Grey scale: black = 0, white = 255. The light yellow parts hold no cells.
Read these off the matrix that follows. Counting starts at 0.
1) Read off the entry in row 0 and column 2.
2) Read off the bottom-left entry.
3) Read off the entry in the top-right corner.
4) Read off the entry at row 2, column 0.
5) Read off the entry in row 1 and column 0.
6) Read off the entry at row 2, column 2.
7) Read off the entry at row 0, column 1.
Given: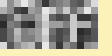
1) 187
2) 217
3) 217
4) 72
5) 174
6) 174
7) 142

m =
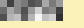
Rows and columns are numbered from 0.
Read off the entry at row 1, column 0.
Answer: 107
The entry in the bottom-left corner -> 81
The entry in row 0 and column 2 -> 138
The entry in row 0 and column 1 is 65
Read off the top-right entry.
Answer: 154
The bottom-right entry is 49
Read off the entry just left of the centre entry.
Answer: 81
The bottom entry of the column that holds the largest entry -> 246

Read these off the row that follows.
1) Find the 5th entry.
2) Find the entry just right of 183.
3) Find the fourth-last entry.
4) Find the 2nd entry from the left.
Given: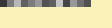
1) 124
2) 96
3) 69
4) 124

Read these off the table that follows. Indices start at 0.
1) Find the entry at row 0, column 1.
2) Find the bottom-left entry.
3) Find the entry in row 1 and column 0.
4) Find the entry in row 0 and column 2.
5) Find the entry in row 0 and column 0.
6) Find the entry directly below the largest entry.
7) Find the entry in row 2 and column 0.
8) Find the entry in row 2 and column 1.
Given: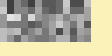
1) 64
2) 189
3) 201
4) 134
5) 177
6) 119
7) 150
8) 228

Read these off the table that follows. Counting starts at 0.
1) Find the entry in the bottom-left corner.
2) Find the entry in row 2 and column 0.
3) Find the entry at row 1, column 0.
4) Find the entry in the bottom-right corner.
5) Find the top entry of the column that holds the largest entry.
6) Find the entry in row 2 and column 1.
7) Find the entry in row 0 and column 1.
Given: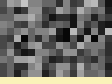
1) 71
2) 102
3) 71
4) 46
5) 197
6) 102
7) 159

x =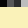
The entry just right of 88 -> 45
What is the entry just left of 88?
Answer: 5
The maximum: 189

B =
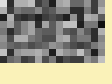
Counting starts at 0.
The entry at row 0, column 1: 45
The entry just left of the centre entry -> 92
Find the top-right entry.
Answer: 147
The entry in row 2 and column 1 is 175
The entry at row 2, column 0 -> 31
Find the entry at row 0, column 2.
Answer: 175
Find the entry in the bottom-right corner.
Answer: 191
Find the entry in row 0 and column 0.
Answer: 223
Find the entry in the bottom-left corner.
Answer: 45
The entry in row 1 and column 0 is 175
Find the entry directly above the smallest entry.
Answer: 92
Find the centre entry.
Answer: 92
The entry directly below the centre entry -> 77
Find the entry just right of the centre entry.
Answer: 147

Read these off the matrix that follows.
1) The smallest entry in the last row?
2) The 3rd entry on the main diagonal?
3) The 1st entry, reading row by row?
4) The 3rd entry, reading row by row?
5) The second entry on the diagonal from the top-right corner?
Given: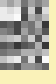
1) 85
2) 250
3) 191
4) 191
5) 70

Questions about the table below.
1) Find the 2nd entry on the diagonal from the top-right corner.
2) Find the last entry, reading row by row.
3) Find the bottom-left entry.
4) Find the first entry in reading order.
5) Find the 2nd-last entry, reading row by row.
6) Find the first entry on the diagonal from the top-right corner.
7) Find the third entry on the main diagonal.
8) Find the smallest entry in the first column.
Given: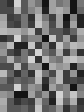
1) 19
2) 61
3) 161
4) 74
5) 101
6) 117
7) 74
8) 49
